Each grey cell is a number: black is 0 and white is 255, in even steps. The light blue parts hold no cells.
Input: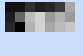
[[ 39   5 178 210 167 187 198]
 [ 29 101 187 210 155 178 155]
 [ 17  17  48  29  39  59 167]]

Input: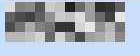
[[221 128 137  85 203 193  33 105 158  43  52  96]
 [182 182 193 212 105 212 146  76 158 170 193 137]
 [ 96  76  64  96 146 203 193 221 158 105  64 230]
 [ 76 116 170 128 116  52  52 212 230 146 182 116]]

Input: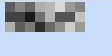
[[173  93 122  46 104 142 205 153]
 [ 93 133 104 173 182 216 153 133]
 [ 66  66  25 113 182  84  84 193]]

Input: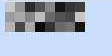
[[198 146  42  82 134  21  51  62]
 [179  72 168   9  51 105 115  21]
 [156 168 134 189 105  82  72 198]]

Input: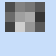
[[107 159 171  53]
 [ 77 130 119  88]
 [ 65 206 150  88]]

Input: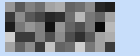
[[206  59  59 129  79 140  79  48  89 162 173]
 [162 100 140  59 195 100 110 206 120 162  59]
 [150  89 129 110 162 173 100 110 140  39  29]
 [ 59 140  89  69  39  48 110 185 120 100 162]
 [ 29 120 150 129  18 150 100  79 120   9 185]]

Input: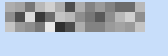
[[196 154 142 119 231  47  77 173 131 131 154 163 154 196]
 [173 163 119 184 208 173  77 173 131 154 131 108 108 184]
 [142  77 219  57 108 196 184 142 119  89 142 184 208 142]]

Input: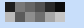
[[186  91 142 111 166 197]
 [ 29 120 102  81  41  11]]

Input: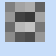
[[151  66  56 163]
 [140  87  76 151]
 [128 163 173  97]
 [108 184 195 119]]
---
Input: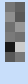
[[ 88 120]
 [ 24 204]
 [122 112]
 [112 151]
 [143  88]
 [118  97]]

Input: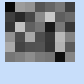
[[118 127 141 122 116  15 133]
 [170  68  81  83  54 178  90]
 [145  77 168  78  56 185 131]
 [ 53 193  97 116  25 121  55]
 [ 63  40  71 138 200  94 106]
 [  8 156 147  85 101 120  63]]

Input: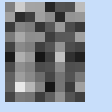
[[ 69 121 116  62  95 144  84  63]
 [100 232 182 132  22 117  59 160]
 [ 97 158 138 109  70 116  83 120]
 [ 75 143 129  76  81 138  79  82]
 [ 27 175 152  21  62 193  49  31]
 [ 67 138 127  64  84 147  77  68]
 [122 168 142 144  62  89  90 160]
 [ 60 133 124  53  88 154  76  56]
 [159  44  64 160 141  41 147 151]
 [128 205 164 163  38  83  80 188]]

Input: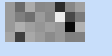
[[164  63 168 155 139 151 127 128]
 [153 175 159 149 160 151   9 178]
 [153 127 111 155 135 236  72 121]
 [153 106 171 136 139  44 135 160]]

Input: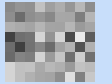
[[212 192 177 167 164 142 223 129 199]
 [212 192 194 169 184 176 154 194 187]
 [106 132 126 211 154 197 111 206 112]
 [109  64 114 136 107 162 179  83 176]
 [ 66 111 116 213 147 213  74 233  92]
 [176 170 164 181 164 163 182 154 165]
 [142 108 142 150 136 167 166 126 181]
 [136 148 145 193 159 173 150 183 141]]

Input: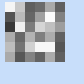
[[170  87 131  99 171  96]
 [189 116 208 247 247  86]
 [172 104 179 127 172  97]
 [ 57 240 124 213 192 157]
 [ 84 186 102 160 251 129]
 [245 200  95 107 169  96]]
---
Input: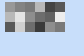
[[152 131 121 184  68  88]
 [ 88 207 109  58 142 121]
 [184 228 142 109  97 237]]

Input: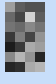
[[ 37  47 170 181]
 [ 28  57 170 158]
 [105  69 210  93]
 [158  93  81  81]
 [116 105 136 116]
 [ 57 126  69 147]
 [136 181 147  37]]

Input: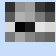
[[216   3  25 228 216]
 [ 46 145 156  56  35]
 [122 165 134 113 101]
 [ 90 177 165 122  79]]

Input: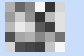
[[213  80  71  62 195 246]
 [176 103 135 246  51 213]
 [ 80 166 176 135 166 114]
 [155 204 145  51 186 225]
 [186 234 213  91  62 225]]

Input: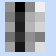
[[143   1 134 240]
 [162  22 153 222]
 [162  31 181 212]
 [125  40 172 192]
 [114  50 143 125]]

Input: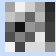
[[101  17 150 130  61]
 [241  70 220 220 150]
 [ 79 130  89 231  61]
 [197 173 101 185  50]
 [162 241 208 162  40]]
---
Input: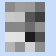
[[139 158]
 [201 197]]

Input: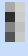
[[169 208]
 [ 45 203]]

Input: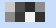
[[201  79]
 [139  56]]

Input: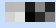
[[184 186]
 [210 226]]

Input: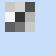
[[199 211]
 [243  53]]

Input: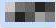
[[201 115]
 [129  35]]

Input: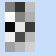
[[126  51]
 [252 131]]

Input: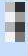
[[187  42]
 [242 157]]

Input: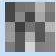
[[ 70 115]
 [ 71 136]]
